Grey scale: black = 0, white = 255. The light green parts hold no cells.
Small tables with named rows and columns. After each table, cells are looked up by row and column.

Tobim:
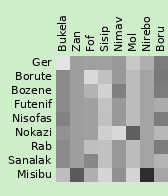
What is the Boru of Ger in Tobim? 124
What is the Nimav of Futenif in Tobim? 153
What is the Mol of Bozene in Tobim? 188
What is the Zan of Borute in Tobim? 158
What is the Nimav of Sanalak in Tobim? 153
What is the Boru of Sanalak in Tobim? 180
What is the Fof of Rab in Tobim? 191
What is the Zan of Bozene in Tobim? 158
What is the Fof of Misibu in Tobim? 175
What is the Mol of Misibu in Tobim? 212
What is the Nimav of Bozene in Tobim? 128
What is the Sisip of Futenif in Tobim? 194
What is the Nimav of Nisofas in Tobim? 153
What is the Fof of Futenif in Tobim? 160

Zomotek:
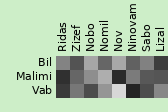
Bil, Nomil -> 102
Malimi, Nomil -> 174
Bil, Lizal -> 61
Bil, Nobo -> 166
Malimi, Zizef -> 102
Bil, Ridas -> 131
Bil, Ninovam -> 97
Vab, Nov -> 215
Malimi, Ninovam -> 123
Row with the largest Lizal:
Vab

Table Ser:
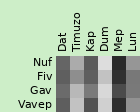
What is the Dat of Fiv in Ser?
95
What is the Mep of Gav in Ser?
75
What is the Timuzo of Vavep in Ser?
194
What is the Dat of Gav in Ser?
107
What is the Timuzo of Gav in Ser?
184
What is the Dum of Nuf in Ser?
221
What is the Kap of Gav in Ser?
122
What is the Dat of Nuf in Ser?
101
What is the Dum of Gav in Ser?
216
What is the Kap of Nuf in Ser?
91
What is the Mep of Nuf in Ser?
42
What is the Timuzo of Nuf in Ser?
171
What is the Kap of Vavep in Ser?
82
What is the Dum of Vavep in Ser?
208
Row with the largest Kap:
Gav

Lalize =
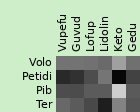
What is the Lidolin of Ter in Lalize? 30
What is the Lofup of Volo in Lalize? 113
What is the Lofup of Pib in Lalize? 91
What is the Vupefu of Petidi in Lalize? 41
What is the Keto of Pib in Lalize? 205
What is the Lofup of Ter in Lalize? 73
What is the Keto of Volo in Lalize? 160
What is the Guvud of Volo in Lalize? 115
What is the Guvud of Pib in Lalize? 76
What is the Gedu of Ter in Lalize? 85
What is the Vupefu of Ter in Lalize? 104
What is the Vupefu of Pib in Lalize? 77
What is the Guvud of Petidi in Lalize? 49

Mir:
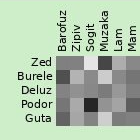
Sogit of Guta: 131
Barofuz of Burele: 80
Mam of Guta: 128
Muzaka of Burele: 204
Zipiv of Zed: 129
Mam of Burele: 117
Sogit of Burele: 138

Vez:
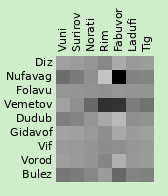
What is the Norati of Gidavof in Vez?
153
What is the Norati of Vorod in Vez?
148
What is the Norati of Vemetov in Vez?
105
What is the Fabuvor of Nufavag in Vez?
1
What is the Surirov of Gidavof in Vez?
160
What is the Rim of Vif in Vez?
141
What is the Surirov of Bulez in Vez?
123
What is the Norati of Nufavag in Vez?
144
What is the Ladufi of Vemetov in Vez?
124

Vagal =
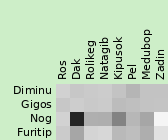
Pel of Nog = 183
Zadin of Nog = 245
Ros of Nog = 210
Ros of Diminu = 209
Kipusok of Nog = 131
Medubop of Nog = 166
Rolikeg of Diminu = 202
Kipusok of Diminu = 195
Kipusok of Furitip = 185
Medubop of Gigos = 195
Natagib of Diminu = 204
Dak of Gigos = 205
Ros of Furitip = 203
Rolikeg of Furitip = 212
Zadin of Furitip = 225
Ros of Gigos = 199
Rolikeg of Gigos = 201

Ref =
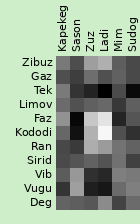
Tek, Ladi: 1
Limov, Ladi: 104
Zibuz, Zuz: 158
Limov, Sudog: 95
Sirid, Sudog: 65
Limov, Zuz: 96
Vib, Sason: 152
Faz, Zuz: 199
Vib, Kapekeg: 92
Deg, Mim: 67
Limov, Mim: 56
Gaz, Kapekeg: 79
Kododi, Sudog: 48
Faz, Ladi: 227
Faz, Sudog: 85
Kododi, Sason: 17
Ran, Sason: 58
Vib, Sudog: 121
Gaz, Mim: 97

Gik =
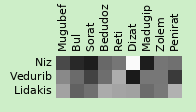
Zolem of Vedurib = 119
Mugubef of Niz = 73
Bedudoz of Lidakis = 171
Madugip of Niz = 29
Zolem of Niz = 117
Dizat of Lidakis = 161
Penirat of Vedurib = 58
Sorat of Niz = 29
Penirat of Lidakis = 177
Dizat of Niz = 250
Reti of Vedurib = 173
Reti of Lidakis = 164
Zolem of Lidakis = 120
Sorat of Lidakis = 112
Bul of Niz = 40
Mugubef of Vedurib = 137
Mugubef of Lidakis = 162
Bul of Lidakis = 97
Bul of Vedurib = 107
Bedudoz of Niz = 104
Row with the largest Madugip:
Vedurib

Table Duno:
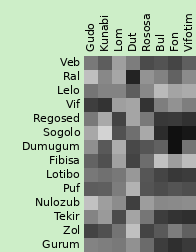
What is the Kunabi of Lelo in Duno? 131
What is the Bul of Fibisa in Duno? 193
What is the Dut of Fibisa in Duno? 67
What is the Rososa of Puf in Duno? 84
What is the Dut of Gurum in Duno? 145
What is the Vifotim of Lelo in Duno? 171
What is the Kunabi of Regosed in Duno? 169
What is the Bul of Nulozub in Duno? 136
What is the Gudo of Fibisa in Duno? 99
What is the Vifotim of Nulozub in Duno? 141
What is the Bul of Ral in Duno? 130
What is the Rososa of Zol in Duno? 68
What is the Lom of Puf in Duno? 125
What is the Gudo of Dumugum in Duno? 143
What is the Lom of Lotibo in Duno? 120
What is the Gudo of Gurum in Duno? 131

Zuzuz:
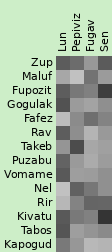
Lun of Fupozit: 93
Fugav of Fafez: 111
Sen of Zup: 91
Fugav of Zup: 152
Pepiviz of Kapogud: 151
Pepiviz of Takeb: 76
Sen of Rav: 153
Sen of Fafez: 131
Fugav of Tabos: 148
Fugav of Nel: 119
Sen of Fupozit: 62
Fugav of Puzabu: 171
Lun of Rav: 93
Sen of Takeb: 160
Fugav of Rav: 180

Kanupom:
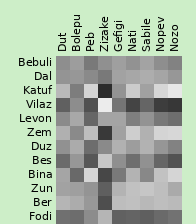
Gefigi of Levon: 164
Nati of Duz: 157
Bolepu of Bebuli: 157
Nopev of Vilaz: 61
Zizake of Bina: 71
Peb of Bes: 87
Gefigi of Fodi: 97
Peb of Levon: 102
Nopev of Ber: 190
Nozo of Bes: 82
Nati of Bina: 179
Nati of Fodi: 100
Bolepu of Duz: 171
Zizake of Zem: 57
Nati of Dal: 167
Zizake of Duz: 138
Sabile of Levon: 147
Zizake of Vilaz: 236
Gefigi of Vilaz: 117
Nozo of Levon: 110

